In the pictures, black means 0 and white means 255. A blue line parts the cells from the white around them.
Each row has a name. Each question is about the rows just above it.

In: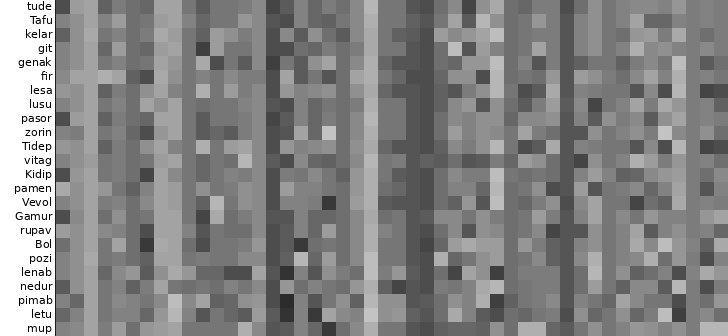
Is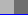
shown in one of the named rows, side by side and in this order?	yes
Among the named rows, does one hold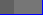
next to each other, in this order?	yes
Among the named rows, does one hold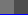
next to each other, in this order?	yes
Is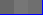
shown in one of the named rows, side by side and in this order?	yes

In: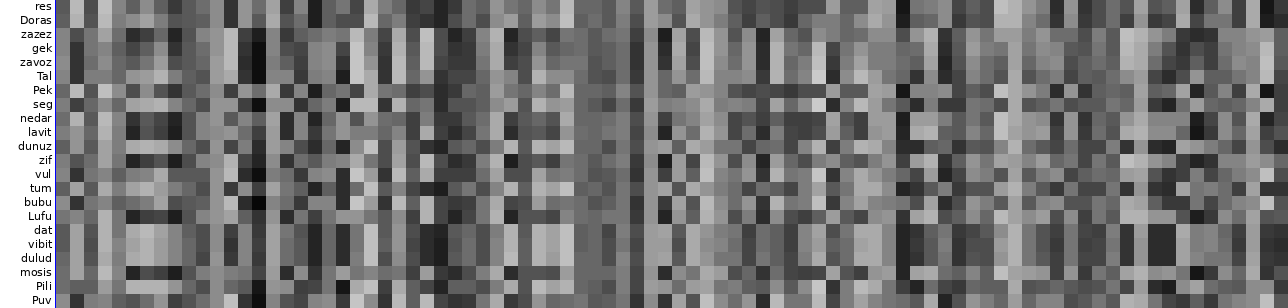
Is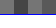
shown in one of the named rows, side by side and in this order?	yes
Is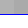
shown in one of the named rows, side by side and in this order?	yes
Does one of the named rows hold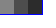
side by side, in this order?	yes
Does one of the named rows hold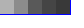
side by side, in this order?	no
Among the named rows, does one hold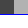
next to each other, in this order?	no
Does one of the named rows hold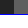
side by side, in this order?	yes

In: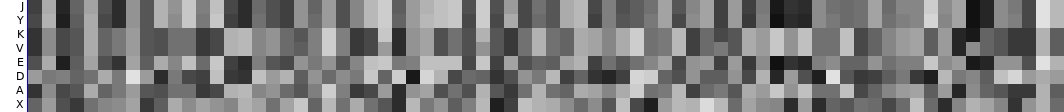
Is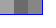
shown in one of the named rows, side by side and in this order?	yes
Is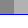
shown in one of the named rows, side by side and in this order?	yes
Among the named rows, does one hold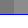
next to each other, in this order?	no
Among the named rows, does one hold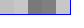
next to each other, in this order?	no
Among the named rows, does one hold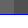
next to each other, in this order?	yes
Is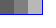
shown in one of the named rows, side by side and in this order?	yes
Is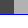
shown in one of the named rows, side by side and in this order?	yes

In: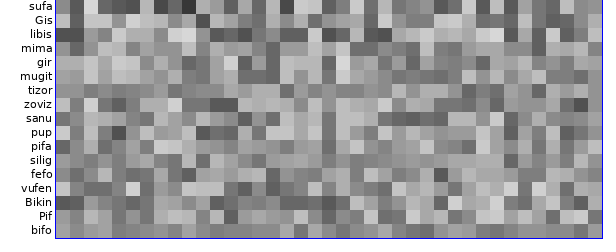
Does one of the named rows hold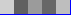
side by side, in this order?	yes
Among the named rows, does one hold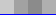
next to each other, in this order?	yes
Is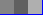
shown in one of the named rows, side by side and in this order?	no
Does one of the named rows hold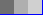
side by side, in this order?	no
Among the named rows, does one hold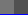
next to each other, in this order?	no
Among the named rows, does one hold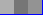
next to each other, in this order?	no
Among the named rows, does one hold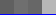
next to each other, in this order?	yes

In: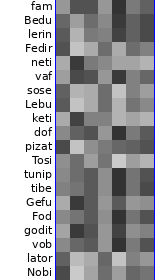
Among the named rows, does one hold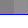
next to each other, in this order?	no
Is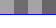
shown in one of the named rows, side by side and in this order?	no
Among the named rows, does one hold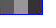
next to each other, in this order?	yes
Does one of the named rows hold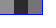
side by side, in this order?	no
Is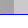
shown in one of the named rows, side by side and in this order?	no
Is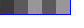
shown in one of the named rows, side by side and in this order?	yes

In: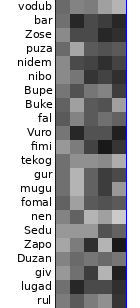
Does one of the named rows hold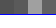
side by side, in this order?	no
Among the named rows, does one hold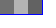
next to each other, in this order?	yes
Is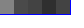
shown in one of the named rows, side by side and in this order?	no
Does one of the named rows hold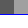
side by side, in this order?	no
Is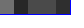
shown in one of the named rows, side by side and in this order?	yes

